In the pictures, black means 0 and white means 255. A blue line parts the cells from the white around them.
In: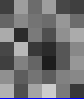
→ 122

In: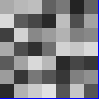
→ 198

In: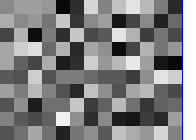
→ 214

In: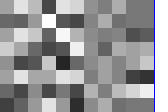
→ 120

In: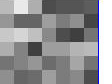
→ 137
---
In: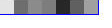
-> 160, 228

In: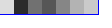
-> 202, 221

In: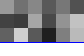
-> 81, 97

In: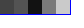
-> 202, 67

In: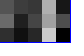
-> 23, 47

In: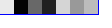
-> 188, 234
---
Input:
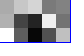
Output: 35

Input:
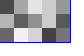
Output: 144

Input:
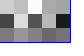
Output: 83

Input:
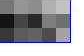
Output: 41

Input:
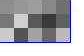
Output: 89

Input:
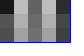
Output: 106

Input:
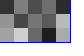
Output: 118

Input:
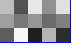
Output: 151
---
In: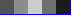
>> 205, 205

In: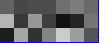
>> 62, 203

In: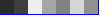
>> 166, 239

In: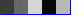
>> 213, 213

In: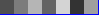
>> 100, 212

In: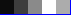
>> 138, 254

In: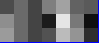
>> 27, 229

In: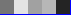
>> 161, 227

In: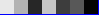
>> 198, 232

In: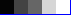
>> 102, 255
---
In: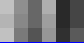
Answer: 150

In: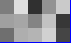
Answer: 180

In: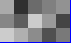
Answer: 140

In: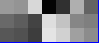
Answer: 209

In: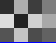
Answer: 196

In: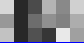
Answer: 54

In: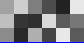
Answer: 68

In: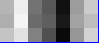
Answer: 10

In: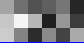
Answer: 138
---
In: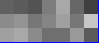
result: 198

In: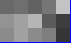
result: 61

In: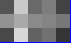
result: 119

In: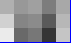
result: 183

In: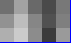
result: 127

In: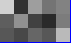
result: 124

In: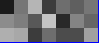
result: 102

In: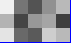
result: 62

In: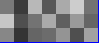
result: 101

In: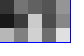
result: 135
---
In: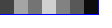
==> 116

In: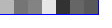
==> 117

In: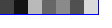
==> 103

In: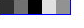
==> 112

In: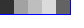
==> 162

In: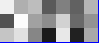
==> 161

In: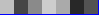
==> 138

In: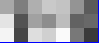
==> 161
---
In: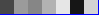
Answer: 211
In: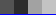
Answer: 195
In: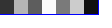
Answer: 16
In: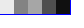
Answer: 16
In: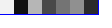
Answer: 43
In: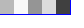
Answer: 64
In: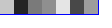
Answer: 157
